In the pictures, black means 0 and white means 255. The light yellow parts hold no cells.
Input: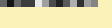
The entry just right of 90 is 175
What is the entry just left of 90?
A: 34
